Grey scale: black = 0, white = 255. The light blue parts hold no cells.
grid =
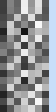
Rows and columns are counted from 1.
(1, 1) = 62
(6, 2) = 147
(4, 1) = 80
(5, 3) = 173
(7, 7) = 134
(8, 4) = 237
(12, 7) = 149
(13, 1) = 83
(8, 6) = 139
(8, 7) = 77
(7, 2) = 125
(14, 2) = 90
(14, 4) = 167
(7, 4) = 57
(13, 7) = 183
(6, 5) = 135
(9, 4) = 65
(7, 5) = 192
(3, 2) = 98
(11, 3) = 126
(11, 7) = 67
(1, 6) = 224
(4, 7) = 171
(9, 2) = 123
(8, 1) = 130
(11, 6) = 192
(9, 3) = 205
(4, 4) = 140
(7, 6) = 84

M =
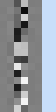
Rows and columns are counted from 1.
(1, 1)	128
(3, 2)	126
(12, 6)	127
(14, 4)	206
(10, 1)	128
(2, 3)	118
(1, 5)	125
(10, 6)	126
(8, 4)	193
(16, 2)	127
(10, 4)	144
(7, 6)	127
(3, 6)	126
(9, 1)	127
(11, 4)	130
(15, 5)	125
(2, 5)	131
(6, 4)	133
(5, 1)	128
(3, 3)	103
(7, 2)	120
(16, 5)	130
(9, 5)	127
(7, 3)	195
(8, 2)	120
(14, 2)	127
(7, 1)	129
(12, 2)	123
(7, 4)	190

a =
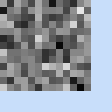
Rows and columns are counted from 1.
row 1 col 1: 160
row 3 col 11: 132
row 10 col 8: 180
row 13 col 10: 195
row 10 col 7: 207
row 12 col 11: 26
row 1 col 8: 21
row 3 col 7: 85
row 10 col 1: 69
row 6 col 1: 39
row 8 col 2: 114
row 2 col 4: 79
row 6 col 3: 143
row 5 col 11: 101
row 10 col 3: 138
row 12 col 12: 99
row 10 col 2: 168
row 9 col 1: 148
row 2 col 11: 144
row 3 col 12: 101
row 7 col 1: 69
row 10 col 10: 216
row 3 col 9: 73
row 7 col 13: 151
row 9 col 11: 150
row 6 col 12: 175
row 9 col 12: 164
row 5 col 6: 129
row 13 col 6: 53
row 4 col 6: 146
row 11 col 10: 96
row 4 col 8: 134
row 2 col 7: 127

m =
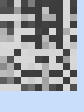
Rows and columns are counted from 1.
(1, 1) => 90
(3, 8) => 173
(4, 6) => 60
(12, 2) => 126
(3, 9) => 61
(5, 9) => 62
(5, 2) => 87
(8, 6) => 212
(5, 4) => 216
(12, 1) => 93
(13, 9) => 60
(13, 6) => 60
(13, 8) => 80
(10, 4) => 214
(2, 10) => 216
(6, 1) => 184
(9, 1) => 177
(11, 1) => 187
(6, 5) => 62
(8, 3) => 61
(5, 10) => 171
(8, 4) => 215
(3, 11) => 170
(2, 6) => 60
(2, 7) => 194
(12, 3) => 64
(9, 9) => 62
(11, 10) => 216
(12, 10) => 60
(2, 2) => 78
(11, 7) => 184
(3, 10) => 215
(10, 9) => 213
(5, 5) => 216

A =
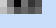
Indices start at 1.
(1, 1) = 203
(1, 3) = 5
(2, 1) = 188
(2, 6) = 103
